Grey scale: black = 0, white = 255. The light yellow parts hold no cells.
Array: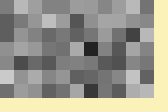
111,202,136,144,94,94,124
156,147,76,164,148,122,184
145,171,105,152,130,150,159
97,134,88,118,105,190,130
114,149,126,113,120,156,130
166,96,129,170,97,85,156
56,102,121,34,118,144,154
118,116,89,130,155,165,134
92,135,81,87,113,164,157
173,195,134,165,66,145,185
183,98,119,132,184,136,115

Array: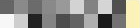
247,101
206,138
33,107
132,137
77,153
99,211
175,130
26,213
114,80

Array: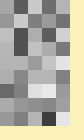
153,171,105,174,180,182,191,150,166
128,150,128,135,180,82,81,202,93
181,143,223,182,156,193,174,127,202
61,136,233,181,196,172,93,155,110
229,159,154,130,228,120,208,115,180

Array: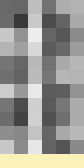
200,142,108,117,204,111,117,180,199,107,105
139,135,67,76,153,99,103,160,147,57,103
231,195,208,207,233,187,185,216,237,201,190
100,101,82,90,92,118,114,91,101,76,114
84,169,112,118,94,182,170,104,86,100,173
138,185,172,172,146,180,183,157,139,170,178

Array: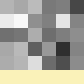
172,168,112,235,180
181,185,118,248,168
221,95,173,143,187
108,152,110,128,121
78,47,126,229,126
140,132,142,132,71

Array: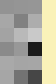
166,169,138,163,167,147
115,165,152,185,129,149
70,166,27,201,173,150

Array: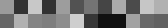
102,155
177,50
132,200
126,50
141,157
206,82
55,116
17,69
17,171
162,75
104,198
97,177

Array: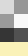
53,154,218
81,248,151

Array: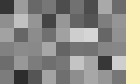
124,109,129,162,143,53
45,152,139,102,193,156
85,124,137,140,149,104
163,111,167,112,68,119
111,119,100,161,151,77
142,196,116,206,100,113
167,165,114,213,84,76
150,55,133,102,126,169
118,206,135,145,149,107
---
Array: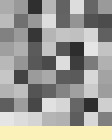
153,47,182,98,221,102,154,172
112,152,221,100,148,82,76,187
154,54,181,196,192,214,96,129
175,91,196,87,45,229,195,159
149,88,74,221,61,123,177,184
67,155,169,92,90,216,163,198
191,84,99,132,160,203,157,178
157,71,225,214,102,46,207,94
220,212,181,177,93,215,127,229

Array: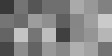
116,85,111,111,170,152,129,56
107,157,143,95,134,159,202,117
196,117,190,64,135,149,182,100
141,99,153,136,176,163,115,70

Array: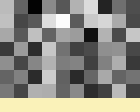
99,3,138,87,178,220,35,111,78,187
71,89,222,252,91,201,214,170,73,192
89,192,99,165,156,16,179,74,198,168
155,44,198,114,65,75,143,146,72,58
70,134,178,125,131,64,129,174,57,143
129,43,204,97,42,102,169,100,115,100
70,176,173,100,137,45,65,186,65,120

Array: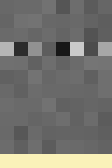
106,106,114,85,109,91,102,104
113,115,104,103,105,99,94,101
108,102,108,100,108,83,95,106
44,146,93,23,202,76,167,181
111,97,110,99,107,117,116,112
100,115,103,107,109,96,111,97
97,108,105,105,104,103,111,105
106,106,114,97,99,102,100,109
106,101,104,110,98,108,92,106
87,106,99,100,100,99,95,105
96,110,92,107,106,103,99,108

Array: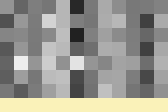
101,126,118,182,40,121,170,141,120,122,130,148
152,123,211,182,126,118,172,183,121,64,170,81
136,122,137,190,33,128,160,139,125,103,135,133
150,121,195,185,95,111,173,170,126,64,167,88
237,149,205,145,227,149,134,163,159,110,177,100
158,119,187,191,73,117,164,166,125,72,162,94
91,123,159,184,67,114,192,165,117,101,145,120

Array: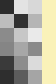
227,216,44
49,181,189
199,234,139
167,138,133
141,219,58
92,165,46
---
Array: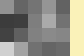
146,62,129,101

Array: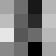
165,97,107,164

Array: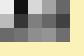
237,54,142

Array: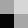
165,167

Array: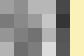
159,137,114,219

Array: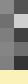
138,207

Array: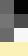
101,75
